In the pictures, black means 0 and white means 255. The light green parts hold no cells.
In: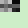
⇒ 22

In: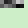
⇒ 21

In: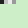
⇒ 153

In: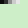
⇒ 230

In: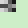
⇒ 35

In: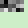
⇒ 77

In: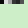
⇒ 82
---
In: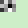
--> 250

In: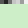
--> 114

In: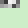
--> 202

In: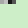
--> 25

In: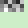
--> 154

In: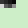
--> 68

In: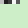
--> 60

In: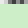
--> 118
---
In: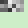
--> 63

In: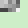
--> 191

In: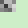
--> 94

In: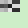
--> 189

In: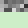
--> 162

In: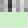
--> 151

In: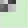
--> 167

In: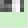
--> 133
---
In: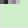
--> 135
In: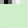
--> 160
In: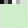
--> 135
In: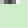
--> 119
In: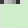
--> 148
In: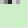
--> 165
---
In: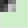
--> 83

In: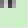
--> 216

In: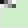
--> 199

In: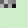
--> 67

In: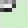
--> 237

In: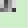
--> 96

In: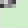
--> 150

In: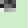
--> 115
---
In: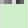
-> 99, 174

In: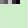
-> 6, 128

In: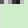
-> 191, 88

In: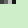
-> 24, 64

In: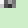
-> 118, 200

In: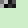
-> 81, 179

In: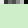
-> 9, 233

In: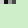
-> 73, 209

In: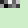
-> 199, 159
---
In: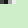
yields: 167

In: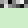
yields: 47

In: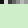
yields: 100

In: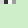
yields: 215

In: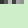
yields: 91

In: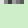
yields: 118

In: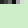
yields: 66
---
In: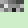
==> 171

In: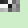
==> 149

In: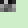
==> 109

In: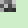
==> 60

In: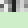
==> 219

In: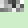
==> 131

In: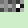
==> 10

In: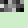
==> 36
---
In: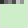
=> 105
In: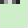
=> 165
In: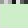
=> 212
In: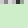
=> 133
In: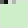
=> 15
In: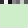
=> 245
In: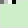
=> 203
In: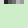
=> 35
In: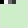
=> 245
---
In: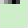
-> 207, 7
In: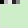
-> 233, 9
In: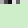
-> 229, 17
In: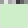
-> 232, 60
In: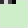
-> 219, 5
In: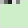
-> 229, 31
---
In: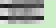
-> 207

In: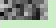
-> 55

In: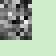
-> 157

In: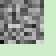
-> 98

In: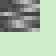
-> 81

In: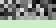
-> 67

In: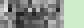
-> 198
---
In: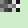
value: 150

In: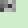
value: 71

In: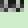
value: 150

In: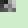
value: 77

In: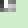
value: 109

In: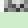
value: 247

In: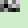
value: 78

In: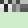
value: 218

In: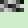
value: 122

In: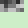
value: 168
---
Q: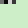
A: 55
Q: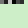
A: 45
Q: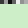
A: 174
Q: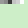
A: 253
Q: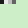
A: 99
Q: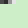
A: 228
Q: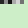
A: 114
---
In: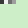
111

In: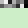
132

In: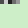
108

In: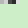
44

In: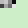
137

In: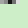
111
